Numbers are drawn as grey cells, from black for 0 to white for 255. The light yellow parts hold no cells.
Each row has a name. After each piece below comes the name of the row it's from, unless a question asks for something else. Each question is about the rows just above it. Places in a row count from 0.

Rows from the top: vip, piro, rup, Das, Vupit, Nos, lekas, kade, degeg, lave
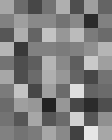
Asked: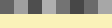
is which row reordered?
vip
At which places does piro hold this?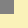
0 7
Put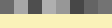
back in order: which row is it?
Nos

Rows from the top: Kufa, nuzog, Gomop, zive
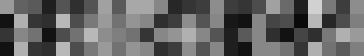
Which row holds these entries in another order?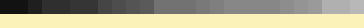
Gomop
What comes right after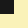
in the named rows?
[18]
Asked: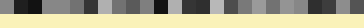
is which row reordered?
zive

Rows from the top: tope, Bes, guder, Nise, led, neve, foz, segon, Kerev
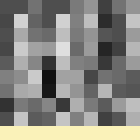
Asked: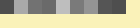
guder
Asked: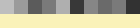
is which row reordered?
segon
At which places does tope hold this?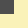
0 1 3 4
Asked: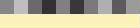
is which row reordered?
led
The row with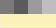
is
segon
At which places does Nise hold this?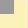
3 6

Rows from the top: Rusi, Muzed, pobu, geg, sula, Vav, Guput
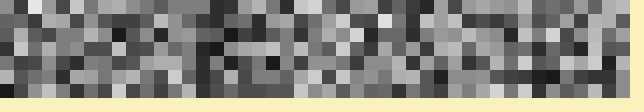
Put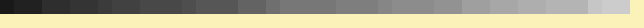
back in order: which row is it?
Vav
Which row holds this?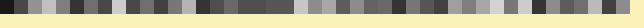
Guput
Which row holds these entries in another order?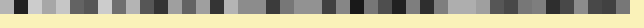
sula
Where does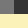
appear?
Muzed
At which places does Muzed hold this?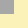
4 20

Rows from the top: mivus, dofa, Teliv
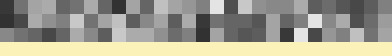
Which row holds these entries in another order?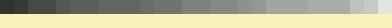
Teliv
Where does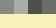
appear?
dofa
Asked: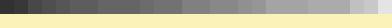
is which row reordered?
mivus
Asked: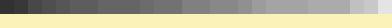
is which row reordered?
dofa
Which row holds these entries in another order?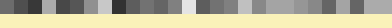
mivus

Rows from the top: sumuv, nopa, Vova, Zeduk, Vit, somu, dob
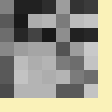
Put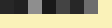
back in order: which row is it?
Vova
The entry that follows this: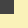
[25]
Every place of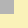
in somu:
2 4
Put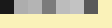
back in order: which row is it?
nopa
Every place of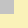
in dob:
6
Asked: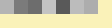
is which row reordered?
Vit

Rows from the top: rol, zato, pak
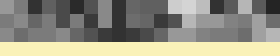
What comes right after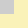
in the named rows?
[212]
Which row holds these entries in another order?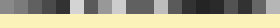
rol
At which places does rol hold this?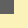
3 10 11
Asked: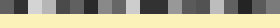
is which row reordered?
rol
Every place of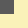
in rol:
16 18
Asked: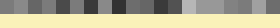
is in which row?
zato
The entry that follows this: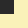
[82]

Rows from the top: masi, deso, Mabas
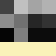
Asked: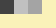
masi
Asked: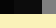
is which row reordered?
Mabas
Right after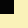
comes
[127]
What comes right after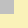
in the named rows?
[164]
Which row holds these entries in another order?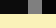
Mabas

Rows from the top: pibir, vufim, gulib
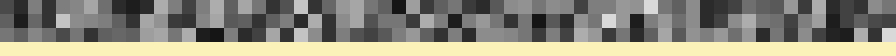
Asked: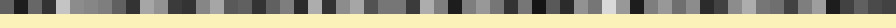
vufim
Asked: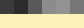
pibir
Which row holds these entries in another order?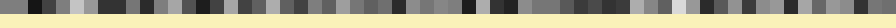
gulib
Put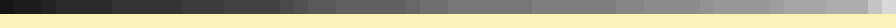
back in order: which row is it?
gulib
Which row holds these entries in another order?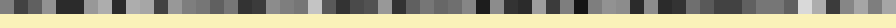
pibir
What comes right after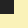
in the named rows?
[29]
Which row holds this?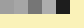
gulib

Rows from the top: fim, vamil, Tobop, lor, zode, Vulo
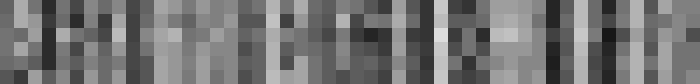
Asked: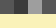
fim
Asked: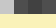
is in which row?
Vulo
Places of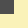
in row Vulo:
17 24 29 32 34 42
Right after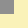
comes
[99]
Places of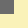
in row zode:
0 7

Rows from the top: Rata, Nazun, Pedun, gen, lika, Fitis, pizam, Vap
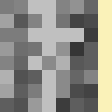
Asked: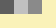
Fitis
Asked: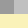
Vap
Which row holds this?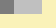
Pedun
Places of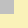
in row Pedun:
2 3 4 5
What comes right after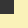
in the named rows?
[94]
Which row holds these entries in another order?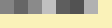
Fitis

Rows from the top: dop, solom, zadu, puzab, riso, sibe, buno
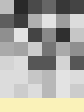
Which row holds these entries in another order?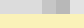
sibe
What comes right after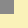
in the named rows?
[47]
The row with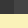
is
dop
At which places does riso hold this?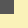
2 3 5

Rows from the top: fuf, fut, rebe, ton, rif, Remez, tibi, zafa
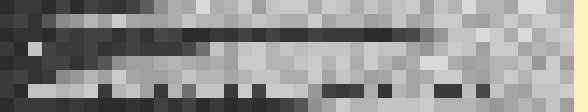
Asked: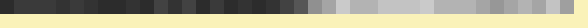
zafa
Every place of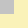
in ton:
2 15 17 20 22 23 24 27 28 33 40
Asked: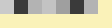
tibi
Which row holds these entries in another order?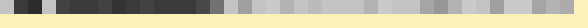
ton

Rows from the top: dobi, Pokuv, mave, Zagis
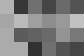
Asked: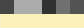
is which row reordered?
Zagis
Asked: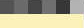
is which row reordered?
dobi
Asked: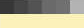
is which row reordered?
dobi
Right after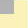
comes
[55]
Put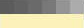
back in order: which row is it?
mave

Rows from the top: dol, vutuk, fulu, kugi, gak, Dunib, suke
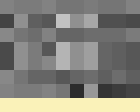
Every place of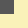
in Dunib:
4
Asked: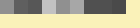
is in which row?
vutuk

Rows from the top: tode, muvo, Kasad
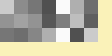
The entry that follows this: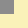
[118]
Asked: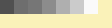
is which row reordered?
tode

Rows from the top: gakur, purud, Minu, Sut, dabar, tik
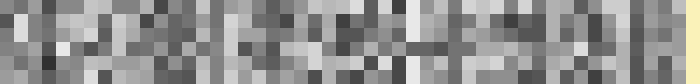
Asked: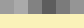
gakur
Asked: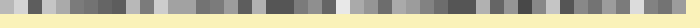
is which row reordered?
Minu
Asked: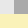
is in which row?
Minu
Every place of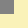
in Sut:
0 18 23

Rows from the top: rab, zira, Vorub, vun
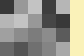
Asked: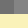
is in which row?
vun
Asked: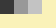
rab
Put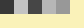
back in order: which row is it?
zira
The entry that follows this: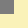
[140]

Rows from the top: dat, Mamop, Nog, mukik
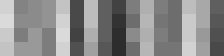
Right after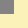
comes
[139]
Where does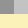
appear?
dat
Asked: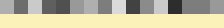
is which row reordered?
Nog

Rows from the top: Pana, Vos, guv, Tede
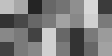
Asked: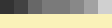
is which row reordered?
Tede
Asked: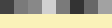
Tede
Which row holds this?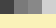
Tede
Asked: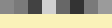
guv
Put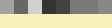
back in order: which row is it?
Tede
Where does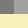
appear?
Vos

